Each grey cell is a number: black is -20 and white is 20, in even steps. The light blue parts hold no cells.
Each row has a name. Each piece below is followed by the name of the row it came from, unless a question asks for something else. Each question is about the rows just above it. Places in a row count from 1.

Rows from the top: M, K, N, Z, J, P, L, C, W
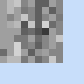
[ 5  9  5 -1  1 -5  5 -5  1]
K
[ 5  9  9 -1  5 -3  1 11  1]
W
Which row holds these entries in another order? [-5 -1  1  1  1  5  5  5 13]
L
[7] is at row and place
Z, 2
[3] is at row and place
C, 6

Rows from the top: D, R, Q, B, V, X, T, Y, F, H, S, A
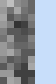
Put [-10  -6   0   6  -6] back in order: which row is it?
H
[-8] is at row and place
V, 4
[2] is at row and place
D, 3
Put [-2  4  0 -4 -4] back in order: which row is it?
T

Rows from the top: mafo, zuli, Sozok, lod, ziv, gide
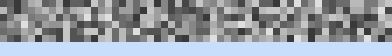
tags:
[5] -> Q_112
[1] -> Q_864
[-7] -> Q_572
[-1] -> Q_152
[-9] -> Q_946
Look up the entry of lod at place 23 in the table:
Q_864
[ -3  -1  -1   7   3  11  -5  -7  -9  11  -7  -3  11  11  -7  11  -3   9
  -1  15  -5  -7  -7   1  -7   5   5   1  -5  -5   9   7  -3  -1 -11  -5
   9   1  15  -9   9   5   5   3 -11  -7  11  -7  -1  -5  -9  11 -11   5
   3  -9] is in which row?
ziv
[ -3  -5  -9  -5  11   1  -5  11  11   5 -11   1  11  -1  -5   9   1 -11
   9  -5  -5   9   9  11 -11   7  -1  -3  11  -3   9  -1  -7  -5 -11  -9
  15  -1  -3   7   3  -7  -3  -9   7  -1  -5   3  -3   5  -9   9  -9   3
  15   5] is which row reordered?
mafo
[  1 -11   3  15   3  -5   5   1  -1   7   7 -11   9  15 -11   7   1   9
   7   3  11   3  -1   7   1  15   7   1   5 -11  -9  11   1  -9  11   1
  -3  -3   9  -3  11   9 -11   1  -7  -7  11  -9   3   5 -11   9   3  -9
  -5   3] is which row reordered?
gide
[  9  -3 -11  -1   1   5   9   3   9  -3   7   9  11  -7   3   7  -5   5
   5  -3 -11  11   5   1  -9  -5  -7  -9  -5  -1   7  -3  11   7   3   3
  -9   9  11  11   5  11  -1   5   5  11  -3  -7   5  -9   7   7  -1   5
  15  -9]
zuli

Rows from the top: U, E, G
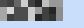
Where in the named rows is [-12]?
G, 8
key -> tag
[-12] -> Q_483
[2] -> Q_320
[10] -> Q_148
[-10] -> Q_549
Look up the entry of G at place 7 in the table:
Q_549
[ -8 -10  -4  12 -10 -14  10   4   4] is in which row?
U
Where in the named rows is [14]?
E, 2
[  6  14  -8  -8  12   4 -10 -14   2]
E
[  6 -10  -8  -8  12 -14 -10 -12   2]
G
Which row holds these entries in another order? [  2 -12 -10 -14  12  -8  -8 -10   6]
G

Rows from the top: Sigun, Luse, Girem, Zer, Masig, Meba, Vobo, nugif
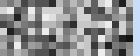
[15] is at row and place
Girem, 8
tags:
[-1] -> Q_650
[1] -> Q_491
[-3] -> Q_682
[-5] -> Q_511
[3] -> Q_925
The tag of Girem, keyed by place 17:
Q_925
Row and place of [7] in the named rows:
Vobo, 1

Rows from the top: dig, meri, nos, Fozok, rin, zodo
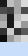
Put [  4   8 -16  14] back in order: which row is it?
Fozok
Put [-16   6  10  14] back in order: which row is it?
dig
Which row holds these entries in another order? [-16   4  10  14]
nos
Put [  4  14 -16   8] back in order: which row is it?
Fozok

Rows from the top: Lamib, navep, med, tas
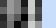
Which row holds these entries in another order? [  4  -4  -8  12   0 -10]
navep
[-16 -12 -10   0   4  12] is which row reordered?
Lamib
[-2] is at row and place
tas, 2
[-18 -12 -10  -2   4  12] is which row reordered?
tas
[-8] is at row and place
navep, 6

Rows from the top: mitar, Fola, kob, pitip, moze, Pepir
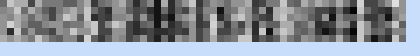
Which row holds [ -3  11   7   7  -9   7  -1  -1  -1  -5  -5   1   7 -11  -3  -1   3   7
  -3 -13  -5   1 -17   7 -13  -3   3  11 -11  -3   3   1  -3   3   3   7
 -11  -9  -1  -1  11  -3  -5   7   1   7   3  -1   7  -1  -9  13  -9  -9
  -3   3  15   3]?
mitar
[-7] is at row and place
Fola, 21
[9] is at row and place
Fola, 41
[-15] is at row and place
Pepir, 23
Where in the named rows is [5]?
kob, 58

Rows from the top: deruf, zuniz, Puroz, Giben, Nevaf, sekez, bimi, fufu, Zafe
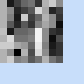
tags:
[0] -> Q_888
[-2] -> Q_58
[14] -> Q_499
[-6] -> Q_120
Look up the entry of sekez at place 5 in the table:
Q_888
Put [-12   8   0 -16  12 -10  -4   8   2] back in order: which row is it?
Puroz
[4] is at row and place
bimi, 4
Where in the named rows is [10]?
Nevaf, 1

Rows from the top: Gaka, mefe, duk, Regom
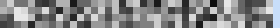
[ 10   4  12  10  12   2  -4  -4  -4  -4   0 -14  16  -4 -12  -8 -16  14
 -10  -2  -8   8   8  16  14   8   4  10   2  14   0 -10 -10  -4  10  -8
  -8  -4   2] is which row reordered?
duk
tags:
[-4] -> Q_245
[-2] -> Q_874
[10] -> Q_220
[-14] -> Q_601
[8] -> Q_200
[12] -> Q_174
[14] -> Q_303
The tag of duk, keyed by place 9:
Q_303
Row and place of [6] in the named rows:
Gaka, 28
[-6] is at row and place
mefe, 16

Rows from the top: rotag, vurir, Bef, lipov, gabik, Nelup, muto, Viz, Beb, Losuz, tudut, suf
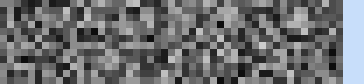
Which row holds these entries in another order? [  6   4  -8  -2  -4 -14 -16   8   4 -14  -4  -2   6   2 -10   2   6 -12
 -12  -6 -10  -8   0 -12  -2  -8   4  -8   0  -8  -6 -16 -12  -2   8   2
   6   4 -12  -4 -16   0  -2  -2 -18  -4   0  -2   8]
Losuz
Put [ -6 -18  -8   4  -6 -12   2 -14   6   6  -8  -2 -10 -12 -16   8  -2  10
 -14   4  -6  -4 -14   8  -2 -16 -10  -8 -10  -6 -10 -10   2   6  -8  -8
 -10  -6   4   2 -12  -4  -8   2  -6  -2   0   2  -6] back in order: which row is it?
Viz
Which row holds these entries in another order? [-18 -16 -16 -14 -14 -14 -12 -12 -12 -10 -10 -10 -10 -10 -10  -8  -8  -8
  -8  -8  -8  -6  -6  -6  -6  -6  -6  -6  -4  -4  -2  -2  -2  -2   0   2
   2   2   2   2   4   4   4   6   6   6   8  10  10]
tudut
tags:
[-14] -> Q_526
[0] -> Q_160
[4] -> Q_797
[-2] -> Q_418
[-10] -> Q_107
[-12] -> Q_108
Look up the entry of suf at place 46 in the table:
Q_108
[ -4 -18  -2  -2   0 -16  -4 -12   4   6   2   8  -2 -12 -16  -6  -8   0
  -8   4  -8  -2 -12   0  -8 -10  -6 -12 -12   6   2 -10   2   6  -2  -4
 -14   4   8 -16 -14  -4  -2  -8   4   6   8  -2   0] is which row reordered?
Losuz
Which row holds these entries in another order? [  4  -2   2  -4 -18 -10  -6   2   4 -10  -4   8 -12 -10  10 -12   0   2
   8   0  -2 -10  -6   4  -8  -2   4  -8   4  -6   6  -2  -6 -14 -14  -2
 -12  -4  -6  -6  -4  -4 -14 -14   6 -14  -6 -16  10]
Beb
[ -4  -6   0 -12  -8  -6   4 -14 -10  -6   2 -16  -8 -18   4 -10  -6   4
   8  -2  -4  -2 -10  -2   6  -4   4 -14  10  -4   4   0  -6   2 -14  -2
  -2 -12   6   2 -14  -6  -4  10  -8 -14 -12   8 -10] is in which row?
gabik

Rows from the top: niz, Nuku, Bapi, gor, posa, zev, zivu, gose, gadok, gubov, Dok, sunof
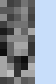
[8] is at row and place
gubov, 5
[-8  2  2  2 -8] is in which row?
zev
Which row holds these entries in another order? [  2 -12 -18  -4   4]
gose
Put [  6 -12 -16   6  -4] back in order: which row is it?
zivu
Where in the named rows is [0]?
Bapi, 4
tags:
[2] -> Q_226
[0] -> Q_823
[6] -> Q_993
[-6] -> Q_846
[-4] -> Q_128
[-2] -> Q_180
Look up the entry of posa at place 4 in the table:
Q_128
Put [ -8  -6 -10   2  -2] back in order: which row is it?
niz

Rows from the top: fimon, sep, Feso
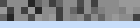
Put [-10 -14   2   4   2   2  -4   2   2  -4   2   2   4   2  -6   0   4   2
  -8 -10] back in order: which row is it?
Feso
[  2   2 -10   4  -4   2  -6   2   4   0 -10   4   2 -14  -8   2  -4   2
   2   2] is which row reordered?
Feso
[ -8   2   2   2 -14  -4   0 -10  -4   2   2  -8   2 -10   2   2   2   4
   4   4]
fimon
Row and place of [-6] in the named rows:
Feso, 13
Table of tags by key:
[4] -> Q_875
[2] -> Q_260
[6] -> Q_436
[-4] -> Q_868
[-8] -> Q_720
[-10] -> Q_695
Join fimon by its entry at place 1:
Q_720

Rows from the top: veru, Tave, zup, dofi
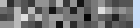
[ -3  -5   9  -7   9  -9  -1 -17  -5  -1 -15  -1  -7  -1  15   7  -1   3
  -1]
Tave
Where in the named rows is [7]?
Tave, 16
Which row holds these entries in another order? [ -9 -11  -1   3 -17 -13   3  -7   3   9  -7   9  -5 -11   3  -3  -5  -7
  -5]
veru
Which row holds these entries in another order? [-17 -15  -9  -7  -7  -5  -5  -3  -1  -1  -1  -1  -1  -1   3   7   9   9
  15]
Tave
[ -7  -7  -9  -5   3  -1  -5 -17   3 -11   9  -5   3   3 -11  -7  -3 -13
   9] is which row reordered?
veru
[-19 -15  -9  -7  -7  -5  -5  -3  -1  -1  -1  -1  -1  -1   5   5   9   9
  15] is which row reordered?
zup
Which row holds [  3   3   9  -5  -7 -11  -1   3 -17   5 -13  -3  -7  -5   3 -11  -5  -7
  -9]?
dofi

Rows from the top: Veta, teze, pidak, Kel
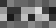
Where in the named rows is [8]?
pidak, 6
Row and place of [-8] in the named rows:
pidak, 3
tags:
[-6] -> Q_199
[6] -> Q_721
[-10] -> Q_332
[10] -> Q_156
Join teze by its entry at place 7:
Q_332
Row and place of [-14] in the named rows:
pidak, 5
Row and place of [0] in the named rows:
Veta, 2
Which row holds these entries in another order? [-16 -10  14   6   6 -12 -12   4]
teze

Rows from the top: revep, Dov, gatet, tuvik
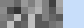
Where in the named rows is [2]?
Dov, 1
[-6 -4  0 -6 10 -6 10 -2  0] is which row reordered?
gatet
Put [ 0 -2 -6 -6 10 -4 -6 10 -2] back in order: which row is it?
tuvik
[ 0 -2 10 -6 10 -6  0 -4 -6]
gatet
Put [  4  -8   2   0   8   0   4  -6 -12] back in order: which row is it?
Dov
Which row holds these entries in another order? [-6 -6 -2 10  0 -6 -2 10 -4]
tuvik
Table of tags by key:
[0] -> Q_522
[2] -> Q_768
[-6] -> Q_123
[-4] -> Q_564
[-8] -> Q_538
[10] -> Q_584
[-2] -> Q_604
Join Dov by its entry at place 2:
Q_538

